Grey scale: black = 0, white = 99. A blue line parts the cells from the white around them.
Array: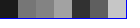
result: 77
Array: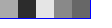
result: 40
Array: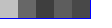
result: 28
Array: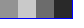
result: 16
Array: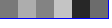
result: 42
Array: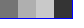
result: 20
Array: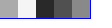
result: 53
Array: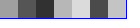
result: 76
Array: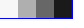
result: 10
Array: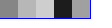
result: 62
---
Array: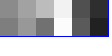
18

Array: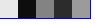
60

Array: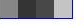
76

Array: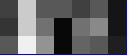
8

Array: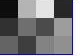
15

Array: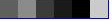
79

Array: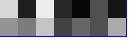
8
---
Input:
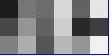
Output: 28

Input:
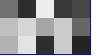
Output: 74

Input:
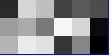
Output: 61

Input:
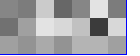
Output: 44

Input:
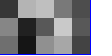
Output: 52

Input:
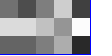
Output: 85
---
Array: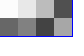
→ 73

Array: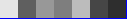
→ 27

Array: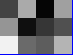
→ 2

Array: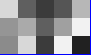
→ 33

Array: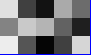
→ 66

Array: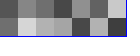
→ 38

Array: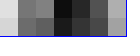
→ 32

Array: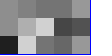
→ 45

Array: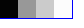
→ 79
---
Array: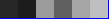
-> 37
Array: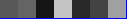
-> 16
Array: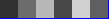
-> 28
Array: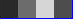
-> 42
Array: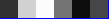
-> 45
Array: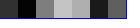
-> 68
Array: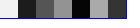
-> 2
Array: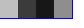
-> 23
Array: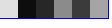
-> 54
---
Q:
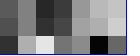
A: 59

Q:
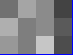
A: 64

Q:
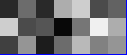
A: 80

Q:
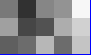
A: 52

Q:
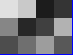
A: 78

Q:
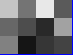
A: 45
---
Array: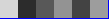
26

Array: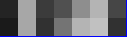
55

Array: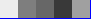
62

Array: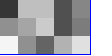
52

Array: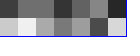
38

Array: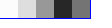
45
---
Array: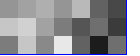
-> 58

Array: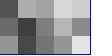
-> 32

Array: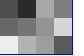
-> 30

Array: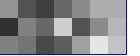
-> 58

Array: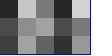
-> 15

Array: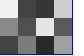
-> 93

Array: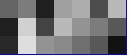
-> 39

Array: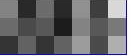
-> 51

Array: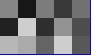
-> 52
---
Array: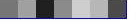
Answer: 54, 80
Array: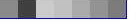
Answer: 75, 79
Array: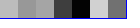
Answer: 24, 81
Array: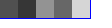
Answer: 57, 83
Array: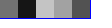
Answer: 76, 76
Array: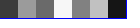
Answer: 96, 96
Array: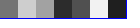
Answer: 17, 94
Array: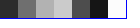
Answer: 79, 98
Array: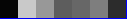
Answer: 36, 78
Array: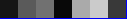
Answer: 3, 79
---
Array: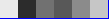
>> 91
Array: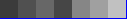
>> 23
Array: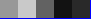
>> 59
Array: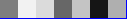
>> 49
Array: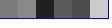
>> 48
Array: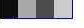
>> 5
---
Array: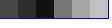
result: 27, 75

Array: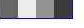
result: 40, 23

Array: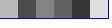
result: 72, 86

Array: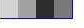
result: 82, 47

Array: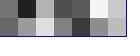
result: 45, 73

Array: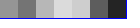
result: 58, 14
